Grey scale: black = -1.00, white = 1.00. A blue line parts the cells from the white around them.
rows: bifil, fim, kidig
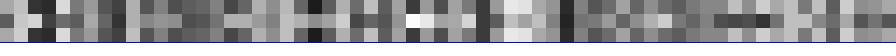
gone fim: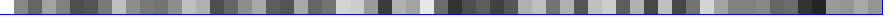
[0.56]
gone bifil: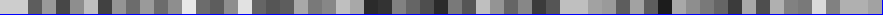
[0.44]

